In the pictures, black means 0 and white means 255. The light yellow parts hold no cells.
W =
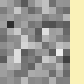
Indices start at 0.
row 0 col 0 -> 171
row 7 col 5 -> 147
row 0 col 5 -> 176
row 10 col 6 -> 165
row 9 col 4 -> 99
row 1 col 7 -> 172
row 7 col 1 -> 142
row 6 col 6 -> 115
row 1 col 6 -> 191
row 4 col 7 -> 157
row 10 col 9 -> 105
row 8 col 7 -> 184
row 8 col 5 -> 104
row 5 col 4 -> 135
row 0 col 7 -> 112
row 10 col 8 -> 161
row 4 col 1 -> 172
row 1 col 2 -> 198
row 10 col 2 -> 114
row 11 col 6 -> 129
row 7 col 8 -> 236
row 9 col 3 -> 118
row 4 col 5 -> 92
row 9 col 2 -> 169
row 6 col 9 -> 177
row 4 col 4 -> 147
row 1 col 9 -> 109
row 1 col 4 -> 107
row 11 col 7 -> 175
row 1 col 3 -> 146
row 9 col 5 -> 171
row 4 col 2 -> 201
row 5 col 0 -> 109
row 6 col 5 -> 177

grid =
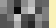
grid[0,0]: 154
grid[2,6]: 126
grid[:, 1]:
[107, 105, 116, 87]
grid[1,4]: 203
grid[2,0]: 84
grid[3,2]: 169
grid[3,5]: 128
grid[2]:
[84, 116, 200, 77, 63, 148, 126]

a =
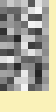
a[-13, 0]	157
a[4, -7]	49
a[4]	[49, 193, 136, 165, 90, 64, 182]
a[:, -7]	[157, 116, 65, 138, 49, 97, 179, 81, 221, 80, 162, 126, 63]
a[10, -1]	165
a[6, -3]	62
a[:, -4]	[201, 156, 221, 109, 165, 204, 231, 183, 101, 141, 233, 215, 244]
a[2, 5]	80
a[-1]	[63, 130, 170, 244, 91, 115, 170]
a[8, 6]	161
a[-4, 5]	53
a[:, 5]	[224, 244, 80, 235, 64, 130, 75, 187, 110, 53, 36, 59, 115]
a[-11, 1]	156
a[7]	[81, 66, 112, 183, 228, 187, 139]
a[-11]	[65, 156, 91, 221, 87, 80, 163]
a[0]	[157, 202, 176, 201, 88, 224, 187]
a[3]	[138, 151, 133, 109, 242, 235, 167]
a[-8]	[97, 105, 38, 204, 203, 130, 143]
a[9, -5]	42
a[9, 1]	118
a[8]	[221, 237, 163, 101, 94, 110, 161]

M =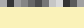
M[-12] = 172
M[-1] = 161
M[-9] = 133
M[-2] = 91

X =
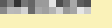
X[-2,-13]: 91
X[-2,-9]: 102
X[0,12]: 81
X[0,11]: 94
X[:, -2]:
[94, 229]
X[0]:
[91, 129, 50, 118, 102, 154, 155, 226, 77, 110, 168, 94, 81]
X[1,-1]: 203
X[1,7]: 178

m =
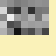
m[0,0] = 156
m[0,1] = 141
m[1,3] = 145
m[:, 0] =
[156, 213, 135, 197, 177]
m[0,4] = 140
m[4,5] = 132
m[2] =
[135, 237, 159, 146, 177, 119, 184]
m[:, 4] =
[140, 48, 177, 157, 76]
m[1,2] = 50

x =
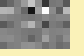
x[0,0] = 86
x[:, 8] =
[123, 95, 134, 117, 131, 117, 108]
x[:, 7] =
[119, 139, 128, 123, 129, 129, 126]
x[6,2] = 129
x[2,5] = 123
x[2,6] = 137
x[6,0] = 108
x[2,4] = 118
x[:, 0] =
[86, 181, 136, 90, 135, 138, 108]
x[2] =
[136, 129, 126, 121, 118, 123, 137, 128, 134, 134]
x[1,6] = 253
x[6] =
[108, 126, 129, 144, 146, 135, 113, 126, 108, 116]
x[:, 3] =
[155, 104, 121, 152, 121, 123, 144]
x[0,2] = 126
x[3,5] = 133
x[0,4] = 197
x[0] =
[86, 104, 126, 155, 197, 144, 54, 119, 123, 88]
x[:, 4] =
[197, 21, 118, 181, 118, 100, 146]
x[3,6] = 72

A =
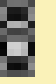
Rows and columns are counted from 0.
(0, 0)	71
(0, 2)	113
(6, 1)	207
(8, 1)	49
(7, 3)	181
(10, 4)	97
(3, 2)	178
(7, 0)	9
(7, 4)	14
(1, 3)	39
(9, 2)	11
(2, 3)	29
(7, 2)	203
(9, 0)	143
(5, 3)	105
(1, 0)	136
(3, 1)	176

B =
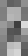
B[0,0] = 137
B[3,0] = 154
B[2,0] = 128
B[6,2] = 195
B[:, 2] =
[104, 175, 176, 62, 82, 115, 195, 212]
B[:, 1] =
[97, 176, 182, 135, 85, 92, 187, 201]
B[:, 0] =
[137, 127, 128, 154, 143, 134, 123, 120]

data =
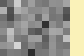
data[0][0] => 94
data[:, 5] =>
[126, 139, 105, 146, 84, 159, 115, 119]
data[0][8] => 143
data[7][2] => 123
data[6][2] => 212
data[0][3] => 127
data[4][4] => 97
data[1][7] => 120
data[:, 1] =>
[124, 81, 75, 116, 192, 178, 154, 126]
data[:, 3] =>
[127, 161, 143, 164, 155, 117, 109, 114]
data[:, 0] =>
[94, 176, 113, 126, 141, 119, 147, 105]
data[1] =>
[176, 81, 175, 161, 138, 139, 148, 120, 138, 88]
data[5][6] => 93
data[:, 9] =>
[163, 88, 77, 160, 125, 192, 118, 139]
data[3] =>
[126, 116, 148, 164, 139, 146, 49, 142, 124, 160]
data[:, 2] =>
[205, 175, 122, 148, 139, 123, 212, 123]
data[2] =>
[113, 75, 122, 143, 155, 105, 161, 117, 121, 77]

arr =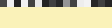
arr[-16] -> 71
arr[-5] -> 237
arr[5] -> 232
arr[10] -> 66
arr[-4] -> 243
